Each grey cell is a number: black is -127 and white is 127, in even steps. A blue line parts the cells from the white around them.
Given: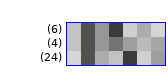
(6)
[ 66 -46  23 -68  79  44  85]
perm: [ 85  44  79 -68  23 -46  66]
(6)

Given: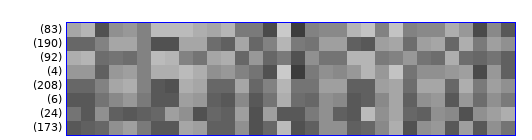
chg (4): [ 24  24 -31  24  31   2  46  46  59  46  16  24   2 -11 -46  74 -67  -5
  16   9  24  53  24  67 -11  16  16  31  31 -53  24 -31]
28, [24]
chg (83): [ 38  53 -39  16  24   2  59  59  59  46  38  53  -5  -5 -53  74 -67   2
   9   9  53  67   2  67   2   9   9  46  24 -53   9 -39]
3, [-46]
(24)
[-11 -39  16 -31 -39 -31 -24  31  16 -46 -24 -31  31 -46  31 -39 -39  -5
  16 -31 -39  59  16  38 -24 -31  16   9 -46  16  31  46]
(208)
[-24 -24   2  38  46   2 -39 -46  46  38 -24 -24  38 -24   2  53 -11 -11
  31  31 -31 -31  31  38 -18  38  38 -24  46  -5  31  16]
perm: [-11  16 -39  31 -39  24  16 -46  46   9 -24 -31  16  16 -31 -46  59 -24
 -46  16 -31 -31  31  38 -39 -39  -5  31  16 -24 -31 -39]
(173)

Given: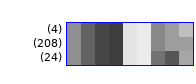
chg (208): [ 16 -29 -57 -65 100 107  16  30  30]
7, [8]
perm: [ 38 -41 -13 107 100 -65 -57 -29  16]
(24)

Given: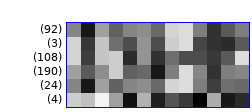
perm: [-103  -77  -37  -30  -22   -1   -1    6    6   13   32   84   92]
(92)
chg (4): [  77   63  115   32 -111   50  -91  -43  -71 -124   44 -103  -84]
7, [-97]
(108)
[ 84 -65  69  77 -84  20 -77 -16 -50 -50 -71 -37  92]
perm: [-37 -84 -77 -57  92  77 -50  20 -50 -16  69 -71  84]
(3)
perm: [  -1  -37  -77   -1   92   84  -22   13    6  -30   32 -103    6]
(92)
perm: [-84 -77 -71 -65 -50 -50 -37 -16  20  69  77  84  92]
(108)
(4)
[  77   63  115   32 -111   50  -97  -43  -71 -124   44 -103  -84]

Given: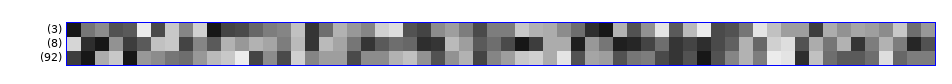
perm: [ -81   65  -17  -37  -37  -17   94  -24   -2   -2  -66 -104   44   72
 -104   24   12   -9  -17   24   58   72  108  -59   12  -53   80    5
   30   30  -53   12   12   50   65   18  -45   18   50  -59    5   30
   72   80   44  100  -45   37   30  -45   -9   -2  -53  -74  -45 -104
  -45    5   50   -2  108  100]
(92)
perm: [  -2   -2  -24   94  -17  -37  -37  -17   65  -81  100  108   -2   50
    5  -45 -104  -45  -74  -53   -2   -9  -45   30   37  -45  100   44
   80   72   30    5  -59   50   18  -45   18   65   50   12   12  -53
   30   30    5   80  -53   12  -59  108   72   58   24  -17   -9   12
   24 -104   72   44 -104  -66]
(92)
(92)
[ -66 -104   44   72 -104   24   12   -9  -17   24   58   72  108  -59
   12  -53   80    5   30   30  -53   12   12   50   65   18  -45   18
   50  -59    5   30   72   80   44  100  -45   37   30  -45   -9   -2
  -53  -74  -45 -104  -45    5   50   -2  108  100  -81   65  -17  -37
  -37  -17   94  -24   -2   -2]
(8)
[  86  -81 -104   18  -66  -37   65   72  -59    5  -37   50   24   50
   37   -2   58  -74   58   37   -9  -74  -37  -17  -24  -81  -74   58
   30  -37  -17  -53 -104  -66   44   44  -96   24   -9  -96  -89  -59
  -17  -74  -59  -81  -53  -31   50  -24   80   94  -45   44   -9   50
  -74   -2   50   -2  -89  -45]

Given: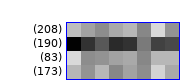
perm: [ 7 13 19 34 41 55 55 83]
(173)
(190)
[-125  -77  -39  -85  -77   -5  -62  -54]
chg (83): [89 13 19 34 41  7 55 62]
8, [55]
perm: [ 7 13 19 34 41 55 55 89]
(83)
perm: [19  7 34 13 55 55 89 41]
(83)
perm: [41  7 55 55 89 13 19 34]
(83)

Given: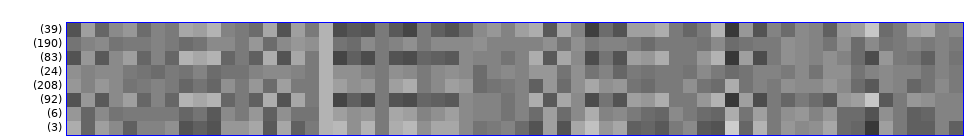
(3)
[ 45 -25  31  10 -31   3   3  16 -44 -31 -44  23  23  39 -38  39 -31  -5
  51  57  16  51  -5  45  57  16  39  39  10 -11  -5   3 -19 -44  31 -44
  39  65  23  39 -31 -25 -38  -5  10 -38 -44  77 -25  51  -5  23  10  16
  39 -19 -25 -71  31  -5 -31 -31   3 -31]
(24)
[ 16   3  10  10  -5 -11 -19  -5 -11   3 -19 -11 -11   3  10  10   3  -5
  51  16  16   3  -5  16  10  -5  10  16  10 -19   3  10   3  23  23 -11
  16 -11   3 -25  -5 -11  -5  -5 -11  10  -5 -19 -11   3   3  -5  10 -11
  16  16 -11   3  10   3   3 -11   3  -5]

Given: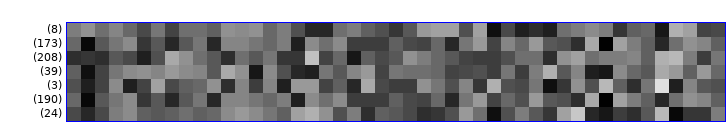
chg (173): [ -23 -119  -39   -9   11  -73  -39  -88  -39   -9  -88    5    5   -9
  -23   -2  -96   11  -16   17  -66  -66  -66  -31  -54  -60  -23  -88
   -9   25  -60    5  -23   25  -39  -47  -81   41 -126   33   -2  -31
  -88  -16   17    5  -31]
20, [11]
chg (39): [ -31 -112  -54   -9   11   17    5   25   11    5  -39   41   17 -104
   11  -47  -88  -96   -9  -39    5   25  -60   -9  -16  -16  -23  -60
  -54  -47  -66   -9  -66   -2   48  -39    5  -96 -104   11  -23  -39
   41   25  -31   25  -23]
3, [-60]
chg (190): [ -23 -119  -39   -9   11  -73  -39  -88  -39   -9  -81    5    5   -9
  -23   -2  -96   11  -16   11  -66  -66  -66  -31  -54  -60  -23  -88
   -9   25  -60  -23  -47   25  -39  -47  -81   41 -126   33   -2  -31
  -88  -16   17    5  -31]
11, [-88]

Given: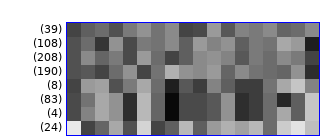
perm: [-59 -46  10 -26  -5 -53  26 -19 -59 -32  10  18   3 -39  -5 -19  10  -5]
(208)
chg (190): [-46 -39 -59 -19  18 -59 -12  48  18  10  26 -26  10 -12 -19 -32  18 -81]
16, [-26]
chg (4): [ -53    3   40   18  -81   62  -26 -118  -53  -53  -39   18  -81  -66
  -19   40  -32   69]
6, [56]

